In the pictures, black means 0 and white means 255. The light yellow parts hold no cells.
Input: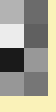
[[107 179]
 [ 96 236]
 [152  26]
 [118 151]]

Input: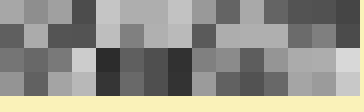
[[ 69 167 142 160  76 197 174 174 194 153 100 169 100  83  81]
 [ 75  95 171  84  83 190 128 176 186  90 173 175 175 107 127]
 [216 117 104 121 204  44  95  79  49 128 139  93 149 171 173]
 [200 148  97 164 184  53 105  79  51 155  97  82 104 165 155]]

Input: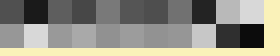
[[216  80  26  94  71 121  85  78 113  35 185]
 [ 12 151 216 153 169 145 156 146 150 199  47]]

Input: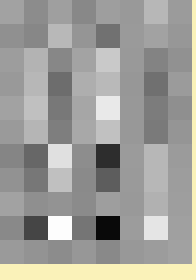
[[155 162 140 159 136 158 153 183]
 [151 144 135 184 149 113 154 162]
 [145 157 179 135 163 201 153 131]
 [155 153 183 109 174 185 151 112]
 [143 162 192 120 166 233 152 124]
 [149 154 181 126 168 193 152 122]
 [155 133 103 224 141  45 155 183]
 [157 146 119 192 138  93 154 183]
 [158 162 143 147 139 158 153 177]
 [160 137  69 253 117   9 156 229]
 [161 154 147 140 151 137 152 156]]

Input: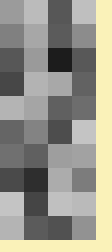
[[191 155 187  87]
 [140 128 167  91]
 [ 88  87 154  28]
 [ 98  71 179 168]
 [109 180 165  96]
 [196 101 131  77]
 [162 112  96 158]
 [124  74  46 172]
 [186 196  69 192]
 [146 180  91  81]]

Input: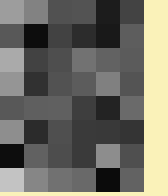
[[ 67 157 130  81  83  28]
 [ 93  88  13  66  44  25]
 [ 91 170  66  78 114  98]
 [ 84 149  49  82  92 128]
 [106  88  95  96  62  35]
 [ 52 142  43  79  58  57]
 [ 79  13  97  77  58 141]
 [ 98 195 134 113 105  11]]

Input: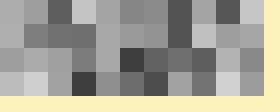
[[198 172 157  94 196 165 134 138  83 165  85]
 [166 174 126 113 111 169 154 148  83 192 157]
 [137 157 170 159 124 169  63  99 110  93 179]
 [156 187 206 163  62 143 108  78 162 115 208]]

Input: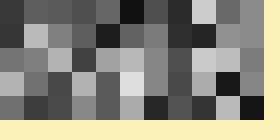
[[139  56  93  90  78 102  17  79  42 203 104]
 [139  54 186 128  93  29  98 122  47  37 145]
 [124 116 126 179  65 162 184 134  78 202 188]
 [133 179 113  72 178  90 222 133  73 172  24]
 [ 21 112  61  75 136  90 171  38  83  52 186]]
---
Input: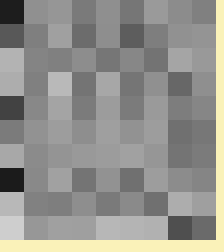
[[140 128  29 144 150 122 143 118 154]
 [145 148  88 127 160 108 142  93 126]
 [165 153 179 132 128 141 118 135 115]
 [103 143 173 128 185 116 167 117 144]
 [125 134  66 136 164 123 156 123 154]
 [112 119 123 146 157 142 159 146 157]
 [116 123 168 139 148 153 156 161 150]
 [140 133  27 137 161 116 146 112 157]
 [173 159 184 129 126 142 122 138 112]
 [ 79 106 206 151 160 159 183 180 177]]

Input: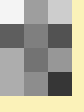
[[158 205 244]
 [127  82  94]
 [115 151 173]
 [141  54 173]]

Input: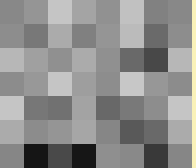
[[129 136 136 149 197 164 145 193]
 [106 141 141 120 171 128 149 187]
 [ 72 183 183 160 144 171 144 105]
 [151 140 140 152 197 158 141 199]
 [141 197 197 119 113 163 104 121]
 [105 171 171 140 149 166 134  89]
 [ 57 134 134  21  73  22 143 137]]

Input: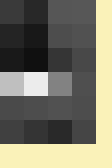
[[ 86  87  58  40]
 [ 77  81  36  24]
 [ 53  72  25  16]
 [130  79 191 236]
 [ 81  77  74  77]
 [ 41  69  64  52]]

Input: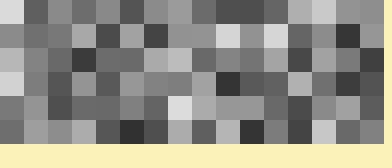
[[147 142 218  95 138 109 137  84 139 155 107  79  78 101 175 201]
 [ 54 150 139 112 120 168  75 162  68 146 147 213 146 214 101 140]
 [122  64 183 131 105  59 108 106 170 188 105 132 116 164  72 162]
 [ 61  83 210 125  85 148  89 151 130 126 162  52  89  97 177 112]
 [161  92 121 148  79 106 105 128 100 220 171 151 151 105  75 138]
 [105 129 110 158 141 172  86  49  79 172  95 181  52 124  68 199]]

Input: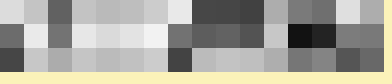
[[223 173 220 196  97 195 186 190 204 233  71  70  65 173 122 111]
 [124 121 108 234 115 231 218 227 242 114  93  98  83 199  18  35]
 [ 85 104  70 199 172 197 187 193 204  67 187 195 191 174 118 132]]
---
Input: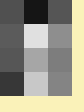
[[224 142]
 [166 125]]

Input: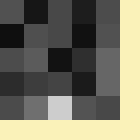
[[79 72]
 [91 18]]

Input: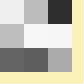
[[247 246]
 [ 94 171]]

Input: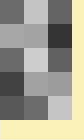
[[163  52]
 [205  97]]

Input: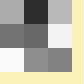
[[104 243]
 [141 130]]

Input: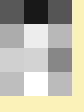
[[237 185]
 [211 135]]

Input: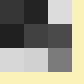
[[ 65  74]
 [209 122]]

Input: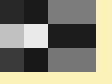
[[234  28]
 [ 23 119]]
